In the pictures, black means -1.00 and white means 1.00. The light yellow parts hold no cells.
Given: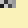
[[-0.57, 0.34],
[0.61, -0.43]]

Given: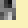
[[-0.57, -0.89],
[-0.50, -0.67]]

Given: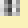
[[0.07, -0.52],
[0.30, -0.18]]

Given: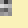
[[-0.58, 0.01],
[0.54, 0.42]]

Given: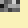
[[-0.34, -0.16],
[-0.18, 0.30]]

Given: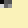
[[-0.30, -0.36],
[-0.18, 0.16]]
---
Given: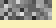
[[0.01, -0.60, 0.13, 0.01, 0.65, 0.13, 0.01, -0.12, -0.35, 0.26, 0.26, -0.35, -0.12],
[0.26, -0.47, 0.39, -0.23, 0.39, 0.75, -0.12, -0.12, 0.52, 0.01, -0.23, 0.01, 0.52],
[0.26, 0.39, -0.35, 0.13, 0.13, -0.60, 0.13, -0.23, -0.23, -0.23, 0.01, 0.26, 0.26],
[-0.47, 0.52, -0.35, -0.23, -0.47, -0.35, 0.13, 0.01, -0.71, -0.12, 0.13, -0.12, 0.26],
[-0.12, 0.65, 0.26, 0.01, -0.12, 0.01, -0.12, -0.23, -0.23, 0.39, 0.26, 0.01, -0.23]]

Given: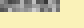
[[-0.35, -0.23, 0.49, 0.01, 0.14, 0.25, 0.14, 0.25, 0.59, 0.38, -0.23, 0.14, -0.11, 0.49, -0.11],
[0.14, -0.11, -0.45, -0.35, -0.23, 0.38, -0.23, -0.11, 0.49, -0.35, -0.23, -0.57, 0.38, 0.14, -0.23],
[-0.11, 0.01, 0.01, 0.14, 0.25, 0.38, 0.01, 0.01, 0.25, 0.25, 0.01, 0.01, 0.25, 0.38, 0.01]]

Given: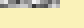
[[-0.23, -0.12, 0.32, 0.32, 0.45, 0.58, 0.58, 0.21, -0.58, -0.12, -0.23, -0.36, 0.32, 0.70, 0.45],
[0.58, 0.80, 0.00, 0.00, -0.48, 0.32, 0.10, 0.21, 0.91, 0.70, 0.21, 0.10, -0.23, 0.32, 0.00]]

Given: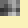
[[-0.63, -0.53, -0.30, 0.06, -0.40],
[-0.18, -0.40, -0.07, 0.31, 0.06],
[-0.40, -0.30, 0.31, 0.51, 0.06],
[-0.18, -0.18, 0.18, 0.31, -0.07]]

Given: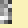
[[0.38, -0.20, -0.65],
[0.16, 0.03, 0.75],
[-0.07, 0.38, -0.53],
[0.16, 0.49, -0.07],
[0.27, 0.62, -0.40],
[0.98, 0.87, 0.16]]

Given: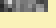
[[-0.60, -0.37, -0.60, -0.16, 0.06, -0.16, -0.05, -0.05, -0.27, 0.29, 0.29, -0.27],
[-0.70, -0.27, 0.06, -0.27, 0.16, -0.16, -0.05, 0.16, -0.16, 0.16, 0.06, -0.37],
[-0.49, 0.06, 0.67, -0.16, 0.16, -0.05, -0.05, 0.06, 0.06, -0.37, -0.49, -0.37]]

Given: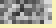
[[-0.14, -0.14, 0.56, 0.36, -0.01, -0.59, -0.24, -0.24, -0.14, 0.10, -0.24, 0.56, 0.81],
[-0.35, -0.01, 0.23, -0.01, -0.46, 0.10, -0.46, -0.24, -0.35, -0.14, 0.23, 0.69, 0.69],
[0.46, 0.10, 0.10, 0.69, 0.46, -0.46, 0.36, 0.36, -0.14, 0.23, 0.10, 0.36, 0.46],
[-0.24, 0.23, 0.56, -0.35, -0.01, -0.24, -0.14, -0.35, 0.10, 0.23, -0.46, 0.69, 0.69],
[-0.24, 0.46, 0.36, -0.46, -0.59, 0.56, -0.24, -0.35, 0.36, -0.24, 0.10, 0.46, 0.23],
[0.23, 0.56, -0.01, -0.14, 0.46, 0.46, 0.56, 0.23, 0.46, 0.36, 0.23, 0.56, -0.01]]

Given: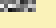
[[0.89, -0.21, 0.89, 0.63, 0.17, -0.09, 0.04, 0.63, 0.52],
[-0.09, 0.04, -0.09, -0.21, 0.41, -0.65, -0.43, 0.17, -0.31],
[-0.31, 0.41, -0.86, -0.65, -0.43, -0.21, 0.41, -0.53, 0.04]]
